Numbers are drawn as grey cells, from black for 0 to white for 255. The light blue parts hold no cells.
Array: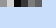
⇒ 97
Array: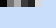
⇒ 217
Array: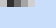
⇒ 208
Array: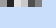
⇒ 130
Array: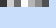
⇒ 80
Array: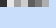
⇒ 174
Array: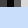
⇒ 217
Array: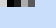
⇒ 90
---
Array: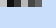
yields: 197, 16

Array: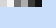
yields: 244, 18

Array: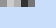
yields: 203, 51

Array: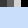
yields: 211, 0

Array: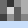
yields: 216, 52

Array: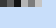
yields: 197, 19
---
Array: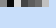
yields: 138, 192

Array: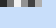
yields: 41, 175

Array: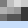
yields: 125, 56

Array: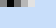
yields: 135, 226

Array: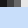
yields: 23, 231

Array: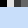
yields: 0, 102

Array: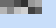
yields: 108, 93
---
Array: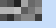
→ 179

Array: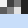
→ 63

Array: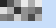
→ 174

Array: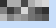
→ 60

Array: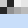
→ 38

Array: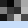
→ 59
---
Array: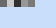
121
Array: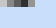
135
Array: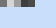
116
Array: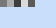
120
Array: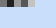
118
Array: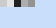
173
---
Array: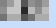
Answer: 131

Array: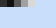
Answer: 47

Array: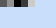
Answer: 89

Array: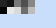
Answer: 35

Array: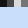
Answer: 19

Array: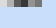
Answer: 219

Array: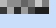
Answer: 183

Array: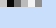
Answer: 199

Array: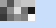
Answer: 158

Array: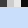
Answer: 60
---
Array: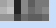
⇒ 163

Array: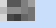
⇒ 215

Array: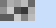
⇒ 120

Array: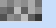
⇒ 155

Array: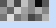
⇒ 87

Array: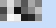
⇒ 167
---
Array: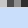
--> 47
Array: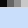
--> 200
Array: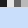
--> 185
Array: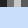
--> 90
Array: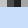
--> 166
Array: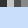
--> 136
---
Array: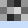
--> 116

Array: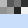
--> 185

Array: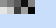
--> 144

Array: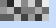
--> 152

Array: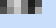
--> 56

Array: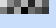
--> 219

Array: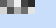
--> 95

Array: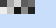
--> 62
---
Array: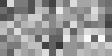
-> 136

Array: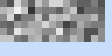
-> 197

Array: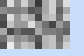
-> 86

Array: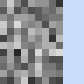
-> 92

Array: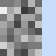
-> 81

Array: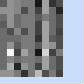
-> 146

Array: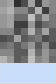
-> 178

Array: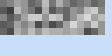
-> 102
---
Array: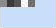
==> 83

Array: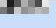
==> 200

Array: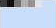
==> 114

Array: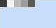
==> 184

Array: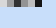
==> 51

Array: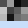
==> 109
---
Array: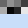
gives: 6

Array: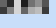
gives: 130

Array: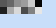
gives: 170

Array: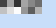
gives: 224

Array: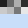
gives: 186

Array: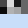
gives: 177

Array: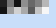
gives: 156
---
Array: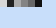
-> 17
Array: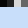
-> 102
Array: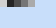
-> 170
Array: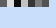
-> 82
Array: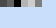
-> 126
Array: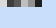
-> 31
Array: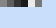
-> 119
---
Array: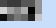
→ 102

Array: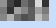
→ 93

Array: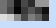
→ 125

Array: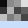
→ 126

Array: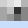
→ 149

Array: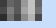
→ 139

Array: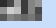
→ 104

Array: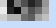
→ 95

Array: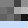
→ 111

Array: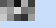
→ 74
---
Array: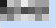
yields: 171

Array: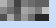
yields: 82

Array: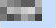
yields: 121

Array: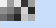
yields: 110

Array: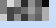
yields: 203

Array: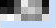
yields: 234

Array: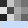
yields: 33

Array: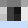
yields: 193

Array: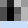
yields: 76

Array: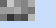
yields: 120
